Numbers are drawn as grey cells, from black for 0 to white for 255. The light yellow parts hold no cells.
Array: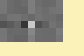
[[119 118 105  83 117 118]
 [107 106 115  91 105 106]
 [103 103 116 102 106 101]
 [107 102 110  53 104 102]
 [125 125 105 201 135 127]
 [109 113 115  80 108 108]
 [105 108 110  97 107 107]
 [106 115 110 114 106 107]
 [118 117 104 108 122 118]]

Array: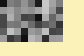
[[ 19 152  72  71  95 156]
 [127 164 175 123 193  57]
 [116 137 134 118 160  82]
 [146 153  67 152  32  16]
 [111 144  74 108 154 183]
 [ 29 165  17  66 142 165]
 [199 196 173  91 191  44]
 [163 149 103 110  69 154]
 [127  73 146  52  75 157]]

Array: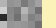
[[179 208  43 187]
 [147 135 138 150]
 [152 123 113 153]
 [122 182 163 149]
 [143 149 129 140]
 [161 114 140 113]]

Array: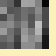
[[108 152  75 131 155 103  84]
 [ 96  85 121 139 112 117  96]
 [ 51  90  91 108  86  68  57]
 [164 111 112 136 150 160 143]
 [161 102  85  87 122 138 141]
 [130 138 126 191 180 151 110]
 [  6  74  73  75  48  24  23]]

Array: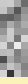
[[202 195 100 125 150 178 212 185  78 152 211]
 [204 146  96 171 204 202 134 190 167 197  54]
 [166  87 117 143 154 118 236 127 134 174 195]
 [108 143 157 171 153 213 168 156 148 131 142]]

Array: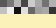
[[ 88 193]
 [120 240]
 [182  17]
 [ 71 223]
 [204 103]
 [168 159]
 [114 168]
 [177  53]]

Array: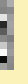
[[139 131 228  41  92 137 200 250  13 159]
 [172 137 157 163 159 125 148 156 140 135]]
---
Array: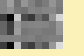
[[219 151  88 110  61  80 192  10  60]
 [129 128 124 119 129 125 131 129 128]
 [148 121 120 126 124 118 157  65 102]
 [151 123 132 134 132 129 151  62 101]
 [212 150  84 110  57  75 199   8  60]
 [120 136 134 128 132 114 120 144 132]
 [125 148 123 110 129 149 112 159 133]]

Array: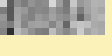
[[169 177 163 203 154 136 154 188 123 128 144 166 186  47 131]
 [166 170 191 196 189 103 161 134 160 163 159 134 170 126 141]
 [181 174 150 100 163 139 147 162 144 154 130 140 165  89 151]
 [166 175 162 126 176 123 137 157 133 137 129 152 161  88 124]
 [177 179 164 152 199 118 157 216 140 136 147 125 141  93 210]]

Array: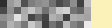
[[235 111 131 185  87 115  62 169 201 120 158 178 124]
 [163 168 174  63 163 177  69 100  70 177 226 159 143]
 [167 101 116 210 200 155 113 164 197 171  97 145  74]
 [190  64 142  94  74 113 147 139 126  81 174 155  47]]

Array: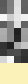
[[ 47  63 246 213]
 [ 52  77  74  56]
 [195 170  32  51]
 [156  37 134 170]
 [159  31 133 174]
 [ 98 222 128  93]
 [239 230 205 246]
 [ 95 226 128  93]
 [ 97 221 127  89]]

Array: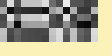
[[216  79  95 191  84 217 191  66  72  74  77  95  67 188]
 [219  83 100 193 100 219 197  72  71  73  77 100  73 192]
 [ 69   8  14  85 143  68  75 165 161 161 157  13 163  81]
 [ 55 108 117  61 224  55  81 223 203 204 203 113 224  71]
 [183  54  55 175  18 183 158  17  41  42  44  56  16 169]
 [ 75  62  82  83 236  77 107 219 194 194 194  81 220  93]]

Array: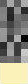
[[183  98 112 106]
 [200  58 162  61]
 [ 96  59 153  42]
 [  5 174  57 150]
 [141 117  90 153]
 [120 102  68 108]
 [ 97 110  37 132]
 [ 42 143  44 129]
 [172  94 167  94]]
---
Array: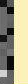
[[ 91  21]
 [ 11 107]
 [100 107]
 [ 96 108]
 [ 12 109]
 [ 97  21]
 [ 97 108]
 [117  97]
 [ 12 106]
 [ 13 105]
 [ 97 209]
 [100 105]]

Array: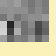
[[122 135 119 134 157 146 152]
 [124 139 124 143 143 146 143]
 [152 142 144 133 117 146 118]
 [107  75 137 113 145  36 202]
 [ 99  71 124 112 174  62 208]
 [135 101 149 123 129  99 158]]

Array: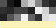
[[ 33  51 133 212 172   7  25  81]
 [104 211 241  31  64  67  40  47]
 [232 221  49  98 239 127  84  32]]

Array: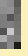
[[ 88 138 147]
 [101 146 141]
 [110  85 126]
 [115 127 124]
 [119 201  82]
 [126 132 173]
 [ 28 138 102]]

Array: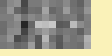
[[135  98 111 137 119 124 140 122 122  72 146 137 109]
 [148 109 115 155 114 104 164 109 112  83 102 149 119]
 [128 102 125 121 113 127 148 126 137 115 148 125 125]
 [125 140 187  94  89 200 189 195 103  38 136 127 110]
 [130  97 117 121 112 137 157 138 117  68 141 138 109]
 [176 121 115 129  91 110 182  88 126  91  76 148 125]
 [168 110 115 118  88 127 158  87 156 110 103 125 119]]

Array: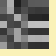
[[ 92  91  90  64  31 174  98]
 [ 58  56  60  78  52 165 105]
 [ 35  38  38 102 173  75  65]
 [192 192 191 130  66  72 177]
 [ 51  50  51  75 162 105  55]
 [178 175 177 136 162  65  96]
 [ 48  47  48  89  62  76 156]]

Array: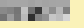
[[166 166 165 163 167 162 166 166 166 163]
 [126 182 142 171  56 113 194 117 131 137]
 [212 189 198 145 131  48 185 120 156 115]]
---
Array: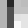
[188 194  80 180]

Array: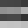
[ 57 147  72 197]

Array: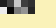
[ 48 147]

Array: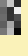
[ 44  49 107]

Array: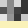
[ 53  64 149]

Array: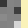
[129 130 138]

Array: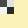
[225 243]

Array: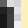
[211  58  23]
